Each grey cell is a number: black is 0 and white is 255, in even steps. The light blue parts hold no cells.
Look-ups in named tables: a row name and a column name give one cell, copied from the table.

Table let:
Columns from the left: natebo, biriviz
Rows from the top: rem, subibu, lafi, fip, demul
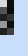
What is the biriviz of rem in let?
12
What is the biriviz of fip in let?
14
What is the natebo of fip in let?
151
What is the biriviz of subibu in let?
10
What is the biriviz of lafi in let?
52
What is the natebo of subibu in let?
84
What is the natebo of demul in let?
32
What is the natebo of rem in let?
216
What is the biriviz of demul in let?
64
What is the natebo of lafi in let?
33
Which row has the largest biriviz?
demul

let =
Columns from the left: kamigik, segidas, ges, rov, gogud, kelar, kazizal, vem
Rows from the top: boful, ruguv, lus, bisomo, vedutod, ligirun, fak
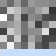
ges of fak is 138
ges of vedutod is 176
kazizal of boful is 141
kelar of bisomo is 63
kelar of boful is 142
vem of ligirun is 71
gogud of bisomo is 170
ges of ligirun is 201
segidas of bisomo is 153
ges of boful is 153
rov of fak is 104
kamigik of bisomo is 142

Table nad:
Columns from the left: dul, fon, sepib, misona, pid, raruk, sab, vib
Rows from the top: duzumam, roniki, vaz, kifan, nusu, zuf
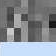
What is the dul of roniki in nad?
116
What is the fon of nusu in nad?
200
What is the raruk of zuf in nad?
109
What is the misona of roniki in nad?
129
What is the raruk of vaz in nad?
129
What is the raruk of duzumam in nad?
113
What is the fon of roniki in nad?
82
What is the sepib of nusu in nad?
77

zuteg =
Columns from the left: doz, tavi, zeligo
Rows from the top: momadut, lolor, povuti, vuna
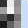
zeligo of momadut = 142
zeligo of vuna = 147
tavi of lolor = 246
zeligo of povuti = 118
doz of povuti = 85
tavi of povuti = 43
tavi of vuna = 98
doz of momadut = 48
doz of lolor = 161
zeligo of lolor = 153
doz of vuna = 24
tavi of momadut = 235

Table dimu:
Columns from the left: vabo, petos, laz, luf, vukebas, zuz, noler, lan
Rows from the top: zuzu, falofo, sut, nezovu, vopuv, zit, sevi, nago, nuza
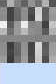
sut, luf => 142
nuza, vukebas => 76
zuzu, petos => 177
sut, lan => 150
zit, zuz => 129
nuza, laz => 112
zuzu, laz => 127
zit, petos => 133
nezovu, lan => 196
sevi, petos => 60
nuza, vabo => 155
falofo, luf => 142
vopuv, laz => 154
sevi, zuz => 214
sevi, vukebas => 70
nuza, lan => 172
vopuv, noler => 91
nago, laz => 100
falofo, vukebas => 80

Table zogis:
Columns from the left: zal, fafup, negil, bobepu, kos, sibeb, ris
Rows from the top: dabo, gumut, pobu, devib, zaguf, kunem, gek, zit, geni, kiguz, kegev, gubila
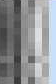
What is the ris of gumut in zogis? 173
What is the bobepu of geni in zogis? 160
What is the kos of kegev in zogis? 146
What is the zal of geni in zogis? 114
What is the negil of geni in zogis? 61
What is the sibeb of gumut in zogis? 199
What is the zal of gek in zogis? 77
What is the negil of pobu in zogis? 88
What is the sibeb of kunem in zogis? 221
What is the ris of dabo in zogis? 187
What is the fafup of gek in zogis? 106
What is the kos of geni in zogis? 105
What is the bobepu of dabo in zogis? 156
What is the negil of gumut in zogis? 76
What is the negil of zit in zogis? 79
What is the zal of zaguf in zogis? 66

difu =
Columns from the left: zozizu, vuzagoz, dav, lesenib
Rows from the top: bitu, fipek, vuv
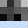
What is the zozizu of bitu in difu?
148
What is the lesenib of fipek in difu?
100
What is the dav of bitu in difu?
113
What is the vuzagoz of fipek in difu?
66
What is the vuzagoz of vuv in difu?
61
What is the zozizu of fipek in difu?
71
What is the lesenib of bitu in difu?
192
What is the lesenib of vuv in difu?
107

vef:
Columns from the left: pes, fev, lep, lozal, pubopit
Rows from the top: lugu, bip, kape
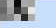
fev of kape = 136
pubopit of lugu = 164
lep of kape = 185
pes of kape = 124
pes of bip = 103
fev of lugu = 174

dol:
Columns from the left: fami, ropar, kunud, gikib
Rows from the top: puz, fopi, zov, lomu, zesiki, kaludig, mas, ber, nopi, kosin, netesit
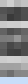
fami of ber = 87
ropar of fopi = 76
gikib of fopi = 79
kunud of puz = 184
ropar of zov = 58
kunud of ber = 62

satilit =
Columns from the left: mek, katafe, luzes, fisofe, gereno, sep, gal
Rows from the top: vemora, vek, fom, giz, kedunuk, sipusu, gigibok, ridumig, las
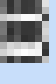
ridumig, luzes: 243
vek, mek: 123
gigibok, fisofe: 218
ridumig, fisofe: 254
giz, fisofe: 55
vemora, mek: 108
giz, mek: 116
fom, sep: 234
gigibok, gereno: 203
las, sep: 81
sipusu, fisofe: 47
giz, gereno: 54
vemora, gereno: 59
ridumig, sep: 243
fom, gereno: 249
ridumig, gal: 52
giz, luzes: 74
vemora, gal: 225
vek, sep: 85
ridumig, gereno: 247

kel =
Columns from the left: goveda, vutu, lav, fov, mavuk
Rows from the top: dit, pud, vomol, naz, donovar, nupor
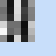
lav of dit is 223
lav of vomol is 212
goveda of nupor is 139
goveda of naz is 212
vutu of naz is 112
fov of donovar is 20
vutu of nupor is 22
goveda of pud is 112
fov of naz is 13
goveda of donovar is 247
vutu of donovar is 103
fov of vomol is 56
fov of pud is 64
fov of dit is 43
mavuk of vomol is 126
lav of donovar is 120
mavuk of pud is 128
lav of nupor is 214
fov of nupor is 33
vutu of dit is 20

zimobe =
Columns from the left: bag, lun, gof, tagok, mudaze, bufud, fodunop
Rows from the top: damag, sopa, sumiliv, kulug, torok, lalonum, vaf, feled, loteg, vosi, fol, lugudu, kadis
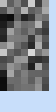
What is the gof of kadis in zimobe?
108
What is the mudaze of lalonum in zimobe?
57
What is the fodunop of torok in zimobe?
58
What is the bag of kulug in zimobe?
28
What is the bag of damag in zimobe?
187
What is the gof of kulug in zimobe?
135
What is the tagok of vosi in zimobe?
101
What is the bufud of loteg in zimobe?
47
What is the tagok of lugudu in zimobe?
121
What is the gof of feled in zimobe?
84
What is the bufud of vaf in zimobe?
173
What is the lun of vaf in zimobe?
172
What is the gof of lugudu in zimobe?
107
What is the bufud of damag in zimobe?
63
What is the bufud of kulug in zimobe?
178
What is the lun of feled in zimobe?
104
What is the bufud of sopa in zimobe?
110
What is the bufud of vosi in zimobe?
166
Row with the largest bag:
feled

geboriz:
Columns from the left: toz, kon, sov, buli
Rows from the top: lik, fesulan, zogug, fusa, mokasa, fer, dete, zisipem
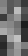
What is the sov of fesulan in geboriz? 188
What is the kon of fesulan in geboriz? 87
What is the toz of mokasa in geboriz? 170
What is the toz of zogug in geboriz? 59
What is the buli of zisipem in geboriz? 78
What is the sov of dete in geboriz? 160

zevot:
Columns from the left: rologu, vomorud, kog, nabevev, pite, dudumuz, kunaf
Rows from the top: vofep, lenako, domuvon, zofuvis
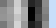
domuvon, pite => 3
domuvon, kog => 196
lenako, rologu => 146
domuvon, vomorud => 158
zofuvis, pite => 29
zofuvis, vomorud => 152
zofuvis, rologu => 121
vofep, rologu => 118
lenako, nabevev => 172

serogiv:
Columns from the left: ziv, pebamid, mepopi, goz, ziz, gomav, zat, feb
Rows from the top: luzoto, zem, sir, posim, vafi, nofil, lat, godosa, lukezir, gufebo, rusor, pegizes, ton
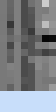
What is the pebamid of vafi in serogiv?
91
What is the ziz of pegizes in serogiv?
83
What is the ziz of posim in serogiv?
83
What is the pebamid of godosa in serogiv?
100
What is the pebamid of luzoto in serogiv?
103
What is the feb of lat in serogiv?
140
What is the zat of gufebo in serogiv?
124
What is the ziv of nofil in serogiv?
123

